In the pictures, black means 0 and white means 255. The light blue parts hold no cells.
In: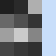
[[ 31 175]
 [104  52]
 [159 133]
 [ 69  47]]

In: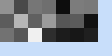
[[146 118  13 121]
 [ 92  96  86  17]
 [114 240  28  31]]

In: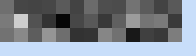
[[111  68  90 107  76  91  89]
 [122  82   6  88  96 116  58]
 [114  93 110  52 113  64 125]]

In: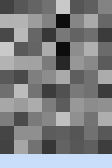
[[ 66 100 201  95]
 [178 157  13 170]
 [ 72 102 120 111]
 [201 100  13 176]
 [179 162  39 137]
 [ 89 127 170 113]
 [111 115  81 113]
 [167 172  92 140]
 [125 122 192 115]
 [ 69 143  95 113]
 [ 66 114  99  95]]

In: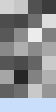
[[211  81]
 [ 77 111]
 [ 88 236]
 [137 139]
 [ 85 100]
 [166 130]
 [ 96 201]]

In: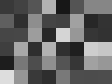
[[ 57  85  23 134]
 [ 95 142  65  39]
 [ 70 157 213  54]
 [ 63  46  48 205]
 [ 29  77  84 161]
 [221  57 121  76]]

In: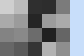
[[207  47 123]
 [170  37 170]
 [131 108 101]
 [103  53 142]]

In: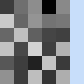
[[ 60 141 137]
 [202 148 119]
 [103  96  64]
 [195 211 178]
 [ 87  33  58]
 [145 190 174]]
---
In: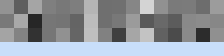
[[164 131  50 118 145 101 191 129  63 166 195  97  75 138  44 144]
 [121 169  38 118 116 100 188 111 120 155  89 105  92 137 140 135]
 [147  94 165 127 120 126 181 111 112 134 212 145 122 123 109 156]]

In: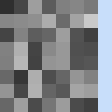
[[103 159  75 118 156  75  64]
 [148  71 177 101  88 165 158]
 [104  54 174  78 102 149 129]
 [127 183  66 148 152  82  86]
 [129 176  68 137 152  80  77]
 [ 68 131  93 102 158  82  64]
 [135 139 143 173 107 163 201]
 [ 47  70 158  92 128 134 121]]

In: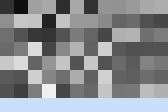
[[ 81  63 124 239  71 115 103 196 117 120 188 176]
 [ 89  84 207 133 110 172  97 208  98  94 109  99]
 [200 219 100 149 197  83 198  83 107  91 131 119]
 [106 124 220  70 136 179  99 206  89  81  82  83]
 [112  83  55  52  83 123 101  71 176 178 111 124]
 [143 198 195  34 195 153 152 137 101 107  80  71]
 [ 50  15 160 169  45 169  51 147 145 154 168 173]]

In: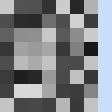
[[196  70  72  65 182  57 194]
 [ 65 216 215 165  63  60 133]
 [ 59  31  39 154  74 193  55]
 [ 78 185 170 194  76  74 194]
 [ 55 162 154 166  57 128  24]
 [ 97 142 143 199  90 140 202]
 [ 78  44  42 111  78 208  60]
 [199  83  81  51 204  39 177]]

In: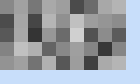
[[147 160 115 177  87 157  64 170 181]
 [131 192 176 100 136 159 133  55 133]
 [ 88 168  52 151 107 208  82 140  91]
 [ 76 166  70 181 144 192 157 149 140]
 [136 161 119 169 158  75 107 168 180]]

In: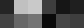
[[ 67 103 116  10  70  62]
 [ 37 192 201  62  22  31]]
